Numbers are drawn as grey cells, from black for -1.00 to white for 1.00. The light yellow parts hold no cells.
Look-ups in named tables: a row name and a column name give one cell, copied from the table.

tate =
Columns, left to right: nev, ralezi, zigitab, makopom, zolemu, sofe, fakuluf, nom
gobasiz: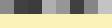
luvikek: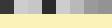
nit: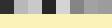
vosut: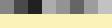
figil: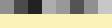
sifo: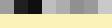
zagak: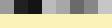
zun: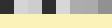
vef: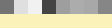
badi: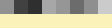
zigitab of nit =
0.58
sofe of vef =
0.35
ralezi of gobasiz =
-0.49
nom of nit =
0.22
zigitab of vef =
0.89
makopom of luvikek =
-0.66
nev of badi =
0.14
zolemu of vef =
0.24
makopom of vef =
-0.47
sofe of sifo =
0.13
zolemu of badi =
0.18
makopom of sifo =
0.49
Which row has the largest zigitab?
vef

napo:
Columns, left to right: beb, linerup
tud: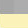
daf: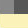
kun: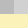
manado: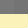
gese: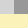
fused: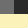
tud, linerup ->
0.36
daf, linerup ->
-0.32
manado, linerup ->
-0.09
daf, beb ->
0.07
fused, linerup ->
-0.67
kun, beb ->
0.47
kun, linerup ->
0.64
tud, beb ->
0.30
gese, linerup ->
0.19
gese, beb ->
0.66
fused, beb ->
-0.14
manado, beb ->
-0.06

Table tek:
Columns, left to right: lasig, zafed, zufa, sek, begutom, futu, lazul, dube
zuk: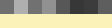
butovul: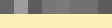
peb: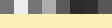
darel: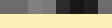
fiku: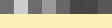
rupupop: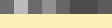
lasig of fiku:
-0.13
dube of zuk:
-0.26
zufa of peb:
-0.09
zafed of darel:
-0.15
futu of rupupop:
-0.41
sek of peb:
0.35
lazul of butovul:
-0.12
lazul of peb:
-0.62
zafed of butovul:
0.23
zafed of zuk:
0.37
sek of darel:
-0.05
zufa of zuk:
-0.11
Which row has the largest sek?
peb

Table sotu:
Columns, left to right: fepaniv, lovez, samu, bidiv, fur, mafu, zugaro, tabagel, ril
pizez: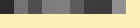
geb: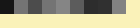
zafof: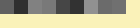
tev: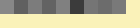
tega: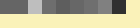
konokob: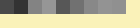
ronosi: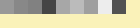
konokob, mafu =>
-0.11
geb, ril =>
0.02
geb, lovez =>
-0.09
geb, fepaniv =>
-0.83
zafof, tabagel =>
-0.16
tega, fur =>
-0.26
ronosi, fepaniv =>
0.19
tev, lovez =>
-0.25
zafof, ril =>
-0.12
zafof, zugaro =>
0.14
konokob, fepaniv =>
-0.43
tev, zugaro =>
-0.08
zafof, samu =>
0.01
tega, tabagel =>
0.00
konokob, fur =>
-0.32
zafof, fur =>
-0.45
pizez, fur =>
0.00

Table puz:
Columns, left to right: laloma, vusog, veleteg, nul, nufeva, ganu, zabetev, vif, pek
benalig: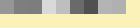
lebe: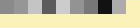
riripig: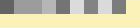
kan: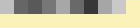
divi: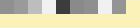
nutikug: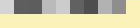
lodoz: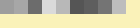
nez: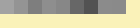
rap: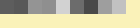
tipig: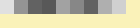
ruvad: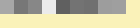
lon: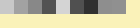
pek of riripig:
-0.03
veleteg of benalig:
-0.02
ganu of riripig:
0.72
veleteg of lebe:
0.54
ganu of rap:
-0.15
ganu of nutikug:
-0.24
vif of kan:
0.30
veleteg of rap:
0.16
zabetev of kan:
-0.57
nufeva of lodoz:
0.44
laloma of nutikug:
0.66
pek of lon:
0.13
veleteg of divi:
0.48
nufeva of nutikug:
0.60
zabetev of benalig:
-0.37
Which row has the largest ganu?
riripig

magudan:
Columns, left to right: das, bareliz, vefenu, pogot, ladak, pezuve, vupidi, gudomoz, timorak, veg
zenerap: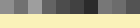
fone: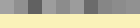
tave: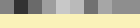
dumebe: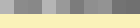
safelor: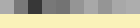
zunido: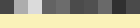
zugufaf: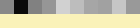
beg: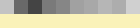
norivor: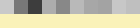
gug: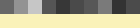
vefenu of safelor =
-0.57
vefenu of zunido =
0.72
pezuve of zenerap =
-0.49
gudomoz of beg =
0.43
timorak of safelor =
0.32
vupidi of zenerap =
-0.66
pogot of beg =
-0.04
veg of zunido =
-0.42
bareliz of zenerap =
-0.11
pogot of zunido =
-0.22
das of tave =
0.02
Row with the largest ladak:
zugufaf

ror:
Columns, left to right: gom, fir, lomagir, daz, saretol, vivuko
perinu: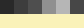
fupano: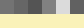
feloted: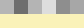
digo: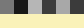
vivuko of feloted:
0.31
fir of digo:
-0.81
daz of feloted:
0.73
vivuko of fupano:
-0.24
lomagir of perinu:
-0.39
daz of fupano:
0.01
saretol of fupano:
0.72
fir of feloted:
-0.14
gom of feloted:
0.42
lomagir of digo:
0.43
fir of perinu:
-0.52
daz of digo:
-0.53
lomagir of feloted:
0.41
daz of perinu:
0.13

